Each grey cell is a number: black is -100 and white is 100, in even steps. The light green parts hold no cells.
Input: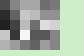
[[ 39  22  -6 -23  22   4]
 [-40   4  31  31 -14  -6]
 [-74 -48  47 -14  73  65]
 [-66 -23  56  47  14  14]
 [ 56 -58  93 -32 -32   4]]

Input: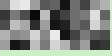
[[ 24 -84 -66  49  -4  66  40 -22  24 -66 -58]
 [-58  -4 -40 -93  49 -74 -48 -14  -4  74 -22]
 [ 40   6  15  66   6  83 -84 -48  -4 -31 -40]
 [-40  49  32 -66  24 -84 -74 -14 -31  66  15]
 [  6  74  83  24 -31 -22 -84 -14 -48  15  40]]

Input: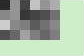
[[  7  16 -57 -47 -38 -11]
 [-67  16 -47  53  16  36]
 [ 61   7  -1 -29 -11   7]
 [-38 -19  26  -1 -19  -1]]

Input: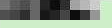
[[-38 -46 -64 -19 -82 -72 -46 -90 -56  18]
 [ -9 -28 -38 -19 -72 -90 -64  27  44  60]]

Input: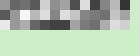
[[ 20 -20 -12 -30  63  12  28 -39  73 -49   4  45 -59]
 [ 83  20  36 -20 -39 -49 -49  28  -4 -12  36  73  63]
 [-30  20  93  45  73   4  73  54   4  -4 -12  54  28]]

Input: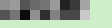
[[-34  -8 -91  12 -64   2 -44 -44  57]
 [ 12  21 -34 -16  -8  21 -73 -54  29]]

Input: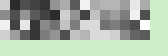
[[ 62 -66 -38 -48 -58  16  34 -29  89  34  42  42  24  81  34]
 [ 62  24 -29 -58  -2  16 -38  52  42  71  71  62   8 -21 -29]
 [  8 -38  16 -29 -48 -66  62  16 -48  52   8  24  -2  89 -38]
 [ 89 -48  81 -58   8 -11  52  -2  71  71 -11  -2 -21 -38  99]]

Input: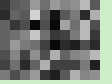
[[-49 -12 -67 -22  37 -49 -49 -49  -4 -76]
 [-39   4 -49  12 -39  37 -22   4  12  45]
 [-22 -57 -39 -93 -39 -93  28 -12  45 -39]
 [-67 -22 -30  65 -30 -84 -30  -4 -67  37]
 [-57 -30 -22  20 -12  20   4  12  45 -30]
 [ -4 -39 -12  20 -57 -76 -30  37   4  12]
 [-22  20  -4 -12 -49 -93 -67 -76 -39 -67]
 [-22 -12   4  55 -12 -57 -49  -4  45 -57]]
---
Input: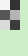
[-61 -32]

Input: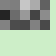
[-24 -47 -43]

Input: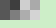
[33 36]

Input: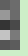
[-15  19]

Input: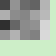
[41 28  9 40]

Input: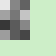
[-23  -7 -57]

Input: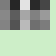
[-45   1  46]

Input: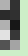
[-61 -66]

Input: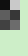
[ 58 -26]
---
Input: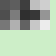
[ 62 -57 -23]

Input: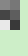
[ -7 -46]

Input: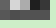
[-57 -36]

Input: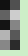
[-37 -23]

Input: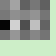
[-25  15 -39  18]

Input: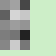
[-44  67   9]

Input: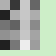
[-20  56 -23  14]
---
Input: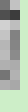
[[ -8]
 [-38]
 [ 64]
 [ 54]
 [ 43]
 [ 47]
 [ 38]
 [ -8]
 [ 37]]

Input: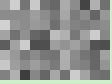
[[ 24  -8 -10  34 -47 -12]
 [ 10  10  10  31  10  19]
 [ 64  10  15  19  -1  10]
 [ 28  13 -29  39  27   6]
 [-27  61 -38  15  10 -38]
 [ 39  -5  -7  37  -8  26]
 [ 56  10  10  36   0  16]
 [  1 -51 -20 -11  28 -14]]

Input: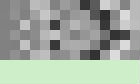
[[  1   4  42  22 -58  64   3]
 [  2   1  55   1  24 -63  71]
 [  1  52  29  21  26 -57  60]
 [  2   2  44  23  17 -10 -48]
 [  1  52  30  32  33 -49  71]
 [  1   2  49  11 -32  23  21]]

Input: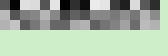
[[-32  76 -34 -99 -89  79 -76 -30]
 [ 46  -1  42 -49 -38   6  11  41]
 [ 40 -29  26 -21  40  -9  27  47]]

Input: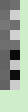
[[-21]
 [-14]
 [ -7]
 [-18]
 [-14]
 [-22]
 [-22]
 [-19]
 [-22]]

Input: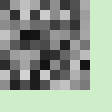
[[-50  50 -44 -61  33]
 [ 22  57  60  50  23]
 [ 10  16 -14 -25  27]
 [ 52 -87 -29  14  30]
 [ 22 -59 -42 -75 -10]
 [-30  32 -69 -20  47]
 [-67  29 -85 -50 -85]
 [ 52  65  59 -26   4]
 [ 10 -40 -39  51  -4]]

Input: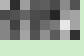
[[ 41  23 -26   8]
 [-42 -22 -44  22]
 [  4  19 -15  80]
 [  4  28  13  37]]
